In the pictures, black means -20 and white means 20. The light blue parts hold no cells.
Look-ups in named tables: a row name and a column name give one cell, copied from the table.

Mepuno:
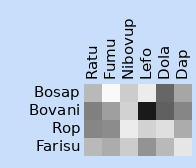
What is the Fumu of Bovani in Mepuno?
5
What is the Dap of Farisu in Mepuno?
16
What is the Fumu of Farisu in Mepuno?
7
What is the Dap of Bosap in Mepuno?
6
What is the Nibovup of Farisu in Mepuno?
12
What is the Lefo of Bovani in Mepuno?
-16
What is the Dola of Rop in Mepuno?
15
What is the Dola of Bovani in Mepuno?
-5
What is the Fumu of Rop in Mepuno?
2
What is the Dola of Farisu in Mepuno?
9
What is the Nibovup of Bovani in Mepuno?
13
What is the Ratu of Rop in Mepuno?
1
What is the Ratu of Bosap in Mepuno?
9
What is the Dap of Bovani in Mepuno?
1
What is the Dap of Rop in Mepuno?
7
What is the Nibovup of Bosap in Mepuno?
12
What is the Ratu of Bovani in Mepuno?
0
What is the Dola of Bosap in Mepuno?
-4
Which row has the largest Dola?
Rop

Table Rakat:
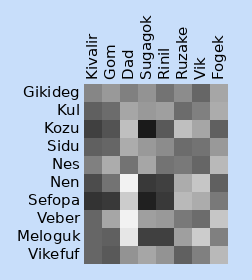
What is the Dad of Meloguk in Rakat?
16
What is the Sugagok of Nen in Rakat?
-11
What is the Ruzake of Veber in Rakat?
-1
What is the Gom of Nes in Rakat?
7
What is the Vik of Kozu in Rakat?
6
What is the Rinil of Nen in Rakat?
-10
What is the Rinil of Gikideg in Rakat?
-2
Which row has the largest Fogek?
Veber

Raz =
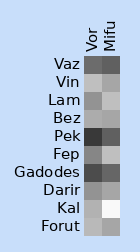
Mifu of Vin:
6
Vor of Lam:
3
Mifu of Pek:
-5
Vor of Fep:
1
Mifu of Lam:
10
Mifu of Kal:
19
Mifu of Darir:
6
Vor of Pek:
-11
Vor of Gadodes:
-8

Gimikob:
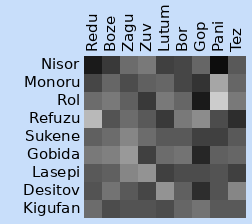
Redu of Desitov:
-7
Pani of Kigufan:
-6
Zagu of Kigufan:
-7
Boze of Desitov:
-2
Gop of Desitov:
-13
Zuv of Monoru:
-5
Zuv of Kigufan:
-7
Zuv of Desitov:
-9
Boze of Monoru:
-4
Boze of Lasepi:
-5
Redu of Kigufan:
-3
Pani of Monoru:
6
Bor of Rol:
-4
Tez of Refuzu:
-13
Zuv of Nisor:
-1
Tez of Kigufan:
-6
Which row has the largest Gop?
Refuzu

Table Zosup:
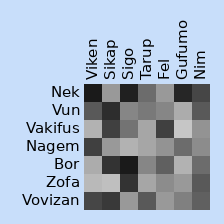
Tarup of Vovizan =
-6
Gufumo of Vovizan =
0
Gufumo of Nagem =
-3
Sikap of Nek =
4
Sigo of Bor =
-16
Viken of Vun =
-6
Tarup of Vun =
-1
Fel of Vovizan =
4
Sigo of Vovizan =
4
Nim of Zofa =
-6
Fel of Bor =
-5
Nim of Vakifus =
3
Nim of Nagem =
2
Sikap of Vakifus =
-10
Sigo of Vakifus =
-2
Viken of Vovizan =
-9
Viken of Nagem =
-10

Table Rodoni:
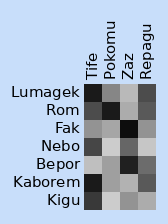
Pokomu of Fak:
6
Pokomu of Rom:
-16
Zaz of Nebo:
-4
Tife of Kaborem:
-16
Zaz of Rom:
7
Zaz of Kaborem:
8
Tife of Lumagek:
-16
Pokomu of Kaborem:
5
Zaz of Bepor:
-15
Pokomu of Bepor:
5
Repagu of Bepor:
-3
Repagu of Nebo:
11
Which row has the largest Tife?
Bepor

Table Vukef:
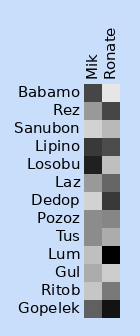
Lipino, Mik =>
-11
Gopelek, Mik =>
-5
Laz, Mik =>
4
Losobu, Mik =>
-15
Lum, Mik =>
10
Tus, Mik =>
2
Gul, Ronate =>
12
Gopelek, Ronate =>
-17
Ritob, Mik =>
11
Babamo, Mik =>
-9
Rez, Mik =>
4
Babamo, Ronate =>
16
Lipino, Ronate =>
-8
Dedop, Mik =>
13
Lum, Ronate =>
-20
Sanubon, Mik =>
13

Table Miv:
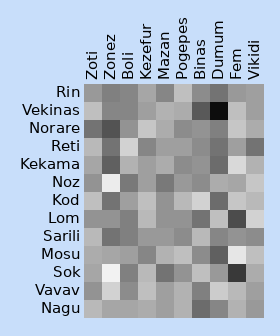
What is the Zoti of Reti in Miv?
9
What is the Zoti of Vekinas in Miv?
10
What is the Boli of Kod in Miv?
5
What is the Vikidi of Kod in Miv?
9
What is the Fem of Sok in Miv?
-11
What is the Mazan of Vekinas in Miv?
8
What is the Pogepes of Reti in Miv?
5
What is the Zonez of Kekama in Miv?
-5
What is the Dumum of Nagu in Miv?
1
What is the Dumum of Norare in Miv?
0
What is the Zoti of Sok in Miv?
6
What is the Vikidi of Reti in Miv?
-2
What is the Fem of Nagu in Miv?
8
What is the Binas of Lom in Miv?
-2
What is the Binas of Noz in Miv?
2
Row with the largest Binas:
Kod

